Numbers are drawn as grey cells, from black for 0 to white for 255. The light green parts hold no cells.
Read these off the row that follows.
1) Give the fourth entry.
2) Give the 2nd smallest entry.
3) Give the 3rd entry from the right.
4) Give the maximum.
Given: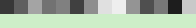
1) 114
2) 56
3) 120
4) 238

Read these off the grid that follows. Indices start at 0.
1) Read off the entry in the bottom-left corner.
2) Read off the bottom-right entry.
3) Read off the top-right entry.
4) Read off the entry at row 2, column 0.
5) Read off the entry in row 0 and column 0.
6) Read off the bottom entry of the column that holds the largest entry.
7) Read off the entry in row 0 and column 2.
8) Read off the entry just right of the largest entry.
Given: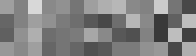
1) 152
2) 175
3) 72
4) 96
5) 159
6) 159
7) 216
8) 137

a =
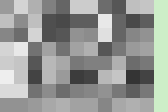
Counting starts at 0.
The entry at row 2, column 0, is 134
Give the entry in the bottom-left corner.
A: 146
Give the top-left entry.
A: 154
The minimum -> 52
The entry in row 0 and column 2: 176
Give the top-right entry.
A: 197
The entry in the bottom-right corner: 168
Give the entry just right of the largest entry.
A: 197
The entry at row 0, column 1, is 212
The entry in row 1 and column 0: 191
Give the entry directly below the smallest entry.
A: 94
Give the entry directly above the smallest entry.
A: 108
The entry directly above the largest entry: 204
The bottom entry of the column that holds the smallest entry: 176
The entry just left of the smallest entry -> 197

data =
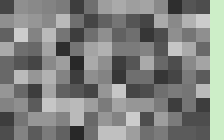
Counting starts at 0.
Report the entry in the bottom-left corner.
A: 77
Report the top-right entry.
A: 77
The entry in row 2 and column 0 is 97
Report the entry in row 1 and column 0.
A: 143
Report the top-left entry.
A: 69
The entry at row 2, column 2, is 131
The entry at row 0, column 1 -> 143
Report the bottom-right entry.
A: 85
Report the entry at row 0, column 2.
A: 137
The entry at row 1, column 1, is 158
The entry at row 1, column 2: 150
